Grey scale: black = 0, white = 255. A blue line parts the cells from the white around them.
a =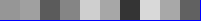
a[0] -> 150
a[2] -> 91
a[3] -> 133
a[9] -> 97

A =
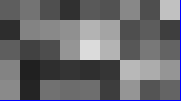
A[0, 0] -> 94
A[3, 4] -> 47
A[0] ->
[94, 115, 79, 48, 89, 82, 136, 78, 193]
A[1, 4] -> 179
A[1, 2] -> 137
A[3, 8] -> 149
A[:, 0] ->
[94, 45, 94, 131, 138]
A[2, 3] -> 149
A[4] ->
[138, 36, 113, 108, 110, 61, 149, 84, 100]
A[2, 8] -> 99
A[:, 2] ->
[79, 137, 77, 46, 113]

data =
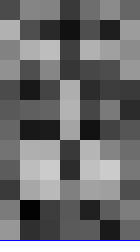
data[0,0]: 75
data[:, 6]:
[102, 156, 140, 152, 58, 43, 85, 109, 120, 78, 125, 102]
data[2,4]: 177
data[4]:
[75, 24, 68, 174, 44, 61, 58]
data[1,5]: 30
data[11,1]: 47
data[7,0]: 115
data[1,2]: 41
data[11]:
[151, 47, 58, 90, 91, 25, 102]
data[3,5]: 77
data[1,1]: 78
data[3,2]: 134
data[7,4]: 181
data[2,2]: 189
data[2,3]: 62
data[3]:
[145, 78, 134, 54, 71, 77, 152]
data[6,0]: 102
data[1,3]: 17
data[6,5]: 66
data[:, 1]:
[133, 78, 176, 78, 24, 95, 24, 175, 189, 167, 3, 47]
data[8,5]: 203
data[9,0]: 58

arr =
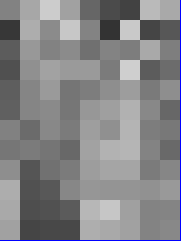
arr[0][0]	130
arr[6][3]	123
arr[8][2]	113
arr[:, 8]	[169, 87, 126, 108, 142, 103, 120, 105, 134, 153, 132, 136]
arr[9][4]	150
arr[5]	[96, 133, 138, 118, 151, 159, 177, 136, 103]
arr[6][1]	107
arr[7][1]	123
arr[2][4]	112
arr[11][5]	169
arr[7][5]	178
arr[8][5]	165
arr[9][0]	173
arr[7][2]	117
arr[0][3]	161
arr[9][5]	148
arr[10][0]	169
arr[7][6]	181
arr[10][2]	81
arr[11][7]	131
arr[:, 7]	[186, 69, 169, 92, 122, 136, 125, 131, 123, 145, 131, 131]
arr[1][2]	139
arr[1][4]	131
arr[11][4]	174
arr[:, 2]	[204, 139, 130, 162, 154, 138, 136, 117, 113, 88, 81, 72]
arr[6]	[129, 107, 136, 123, 158, 144, 180, 125, 120]
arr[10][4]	183

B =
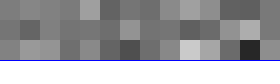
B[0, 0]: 125
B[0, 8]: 138
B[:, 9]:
[160, 96, 202]
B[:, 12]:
[95, 173, 39]
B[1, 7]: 115
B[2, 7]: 110
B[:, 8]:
[138, 117, 136]
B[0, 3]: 123
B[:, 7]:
[110, 115, 110]
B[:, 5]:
[99, 110, 100]

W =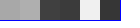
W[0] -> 168
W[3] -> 59
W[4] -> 240

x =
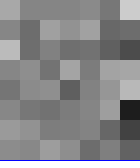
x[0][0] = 168
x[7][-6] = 136
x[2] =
[187, 110, 129, 111, 114, 96, 76]
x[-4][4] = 130
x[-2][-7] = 154
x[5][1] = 119
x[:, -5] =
[133, 160, 129, 115, 143, 114, 125, 157]
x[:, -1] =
[204, 109, 76, 166, 184, 29, 66, 98]
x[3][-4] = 164
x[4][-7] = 117
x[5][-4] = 124
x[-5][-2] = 163
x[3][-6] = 142
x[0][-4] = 133
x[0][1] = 133
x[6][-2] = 103
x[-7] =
[134, 109, 160, 146, 161, 104, 109]
